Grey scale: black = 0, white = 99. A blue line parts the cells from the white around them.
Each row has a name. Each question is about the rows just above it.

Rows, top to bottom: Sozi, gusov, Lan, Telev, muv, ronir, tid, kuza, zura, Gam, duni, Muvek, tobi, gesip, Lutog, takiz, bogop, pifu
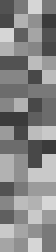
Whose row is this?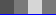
Sozi
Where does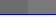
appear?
tid
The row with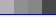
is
Telev

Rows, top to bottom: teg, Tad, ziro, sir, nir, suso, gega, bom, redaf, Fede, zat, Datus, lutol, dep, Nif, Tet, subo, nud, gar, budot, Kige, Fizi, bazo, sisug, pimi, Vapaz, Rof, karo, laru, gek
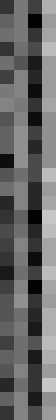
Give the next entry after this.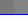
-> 5
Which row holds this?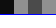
Datus
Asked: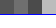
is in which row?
lutol
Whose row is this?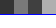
teg
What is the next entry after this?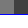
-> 68
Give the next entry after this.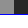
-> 56

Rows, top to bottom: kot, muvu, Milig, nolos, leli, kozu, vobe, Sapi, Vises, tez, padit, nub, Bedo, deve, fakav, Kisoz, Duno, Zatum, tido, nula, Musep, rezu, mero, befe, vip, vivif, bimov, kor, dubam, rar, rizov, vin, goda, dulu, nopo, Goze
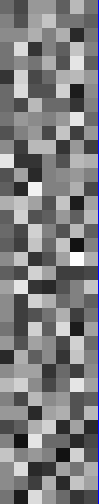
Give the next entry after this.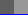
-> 37
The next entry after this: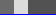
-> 81
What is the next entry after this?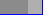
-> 50
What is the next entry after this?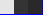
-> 32
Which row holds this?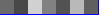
Duno

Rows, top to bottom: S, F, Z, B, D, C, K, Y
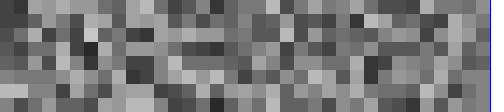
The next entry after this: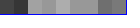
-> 34
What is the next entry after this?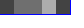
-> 16
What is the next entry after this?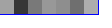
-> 43
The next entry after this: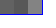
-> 59
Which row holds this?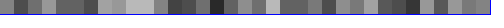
Y
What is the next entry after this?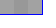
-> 34
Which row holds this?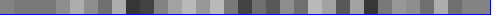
C

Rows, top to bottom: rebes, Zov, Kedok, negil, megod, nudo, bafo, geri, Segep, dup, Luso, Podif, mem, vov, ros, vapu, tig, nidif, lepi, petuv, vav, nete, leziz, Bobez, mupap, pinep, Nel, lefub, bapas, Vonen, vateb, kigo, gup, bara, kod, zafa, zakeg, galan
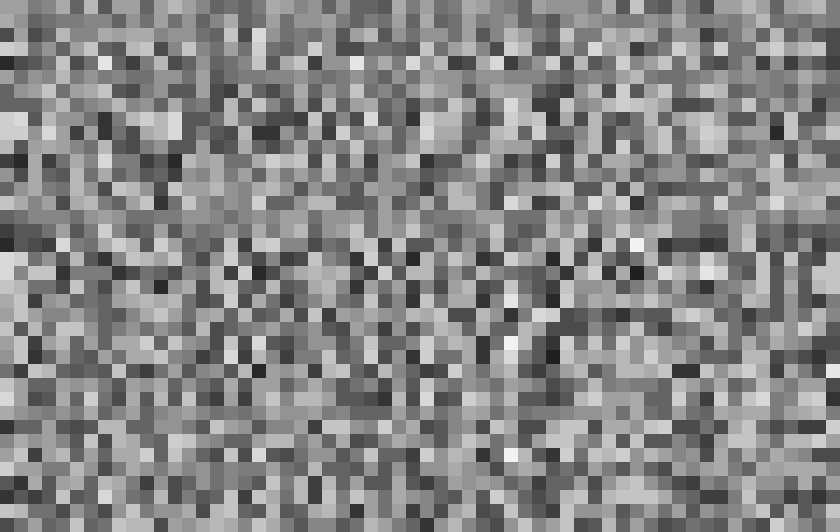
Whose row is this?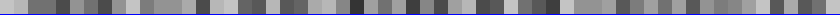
zakeg
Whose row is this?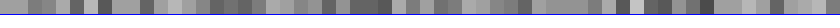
rebes
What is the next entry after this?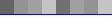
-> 52

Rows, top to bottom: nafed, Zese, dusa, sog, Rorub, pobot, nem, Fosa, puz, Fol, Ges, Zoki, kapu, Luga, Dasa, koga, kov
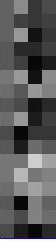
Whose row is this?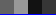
dusa
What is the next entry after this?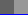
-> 7

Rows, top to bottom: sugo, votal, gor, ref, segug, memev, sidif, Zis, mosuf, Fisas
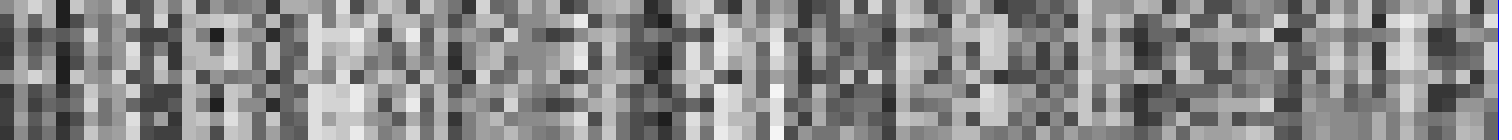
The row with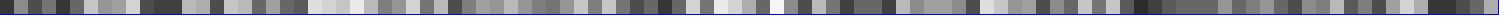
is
sidif
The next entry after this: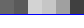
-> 77
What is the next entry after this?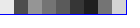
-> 58
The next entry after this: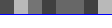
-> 54
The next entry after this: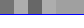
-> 67

